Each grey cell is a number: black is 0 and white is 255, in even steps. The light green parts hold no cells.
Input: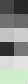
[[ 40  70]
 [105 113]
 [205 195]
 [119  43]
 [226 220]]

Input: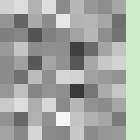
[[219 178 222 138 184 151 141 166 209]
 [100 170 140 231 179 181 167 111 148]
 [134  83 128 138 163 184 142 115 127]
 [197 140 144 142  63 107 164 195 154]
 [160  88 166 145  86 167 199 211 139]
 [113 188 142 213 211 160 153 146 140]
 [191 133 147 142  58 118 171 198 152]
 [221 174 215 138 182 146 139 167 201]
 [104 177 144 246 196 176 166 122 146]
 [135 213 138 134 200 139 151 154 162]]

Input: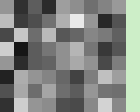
[[ 48  93  43 158 142 111 131 153 149]
 [ 60  78 113 175 233 150  40  83 188]
 [199 109 186  87 102 134 122  96  72]
 [ 22  92 118 144 181 118  56  85 206]
 [ 44  92  99 144 169 146  73 126 150]
 [173 148 132 103  66 126 192 158  34]
 [168 109 165 110  92 150 115 111  81]
 [206 149 140  79  74 136 211 136  49]]

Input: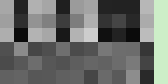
[[ 34 177 166  31 155 164  35  34  34 183 167]
 [ 47 147 128  61 125 175  51  69  40 171 159]
 [ 11 179 167  24 179 205  16  34  11 188 174]
 [139  70  79 111  75  82 120 109 108  54  80]
 [ 88 109  87  82  94 102  98 108 122  68  75]
 [100  87  88  96  99  70 106  90 141  41  97]]

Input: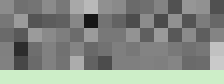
[[112 116 139 120 168 185 144 138 106 111 131  81 150 145  80 140]
 [155  84  92  96 135  22 115  99  76 140  75 145  84 124 103 119]
 [ 89 155 138 126 108 155 120 120 147  95 154  88 139  94 132 106]
 [ 44 110 129 113 132 105 114 127 120 131 131 121 113 119 193 128]
 [ 71 106 129 115 172  98  76 127 127 129 127 133 106 108 202 129]]

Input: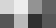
[[237 147  98 214]
 [186  47  87  86]]

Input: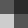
[[ 43  88]
 [ 85 205]]
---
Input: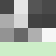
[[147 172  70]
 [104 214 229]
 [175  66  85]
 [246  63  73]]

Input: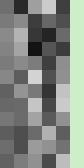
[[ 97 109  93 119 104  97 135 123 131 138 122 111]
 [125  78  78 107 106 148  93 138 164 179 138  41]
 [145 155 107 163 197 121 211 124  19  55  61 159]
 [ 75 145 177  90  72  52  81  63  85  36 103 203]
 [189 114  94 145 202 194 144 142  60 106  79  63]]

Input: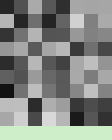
[[167 189  18  96  44 150  52 181  38]
 [206 190 114  82  87 168 114  37  82]
 [ 73  43 189 154 183  90 180 111 170]
 [216 174 117 104  87 166  84  36  88]
 [181 157  90  89  65 183  85 100  47]
 [ 26  55 135 169 168  57 152 209 167]
 [ 86  77 191 124 190 112 129 128 165]
 [ 49  63 131 168 148  71 135 170 166]]

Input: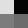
[[124 224]
 [108   4]]

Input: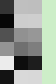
[[ 19 236 148  81   7  52]
 [217  13 112 145 205 191]
 [216  29 126 151 206 190]]

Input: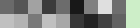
[[192 106]
 [179  85]
 [121 162]
 [192  59]
 [167 108]
 [ 55  24]
 [ 35 128]
 [ 65 223]
 [ 98 110]]

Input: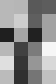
[[187 223 184  31 184 184]
 [ 48  53  65 166 206 182]
 [117 150 123  33  95  89]
 [192 216 246 162 162  93]]

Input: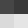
[[218  70]
 [229  57]]

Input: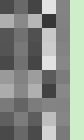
[[ 73  95 122 172 154  73  84  85 175  75]
 [104 124 100 136 130 113 120 113 137 105]
 [ 74  93 124 176 157  69  77  80 182  68]
 [212 190 132  65  91 226 204 201  55 226]
 [122 134 131 136 124 135 131 128 130 131]]
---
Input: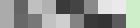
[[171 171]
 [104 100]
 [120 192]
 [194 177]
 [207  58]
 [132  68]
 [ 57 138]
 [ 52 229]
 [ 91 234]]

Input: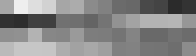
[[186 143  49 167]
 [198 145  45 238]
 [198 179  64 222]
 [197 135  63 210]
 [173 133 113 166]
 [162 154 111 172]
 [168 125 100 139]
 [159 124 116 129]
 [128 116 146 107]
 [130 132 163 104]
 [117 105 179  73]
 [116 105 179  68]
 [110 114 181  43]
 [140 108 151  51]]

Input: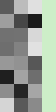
[[213 141  31 152 110 113 158  91]
 [ 89  37 163 146 130 114  71 188]
 [138 166 110  87 225 216  27 224]]

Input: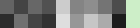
[[ 44 100]
 [112  68]
 [ 68 103]
 [ 50  81]
 [222 204]
 [151 132]
 [198 142]
 [171 116]
 [ 28  76]]

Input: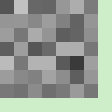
[[120 156 187  94 157 149  85]
 [114 137 120 158 119 150 193]
 [139 129 179  86 171 136 103]
 [111 163 179 106 148 157 101]
 [121 141  90 174  94 129 151]
 [154  94  58 174 100  99 173]
 [118 150 159 119 143 149 123]]

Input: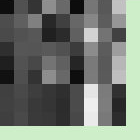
[[ 63  65  64  17  31  47  74  77  14]
 [ 73  70  73  79  82  86  82  95  81]
 [ 58  57  62  51  72  85  87 128  52]
 [ 56  53  54 141 116  89  32  40 142]
 [ 45  44  47 104  96  81  43  64 105]
 [ 72  75  75  14  37  60  96 103  12]
 [234 238 229 123 122 140 210 135 118]
 [121 125 123  90  89  92 115  92  88]
 [ 44  38  49 191 182 157  65 150 193]]

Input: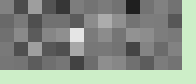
[[118 121 112 105 130]
 [116  79 138 122  76]
 [ 92 159  91  79 158]
 [111  87 134 113  83]
 [118  79 143 113  54]
 [ 66 168 229  91 125]
 [109 119 123 140 115]
 [142 120 140 172 123]
 [135 115 117 144 114]
 [112  68 146 115  31]
 [ 92 132 141 125 115]
 [124 107 125 124 129]
 [115 130 121  87 114]]
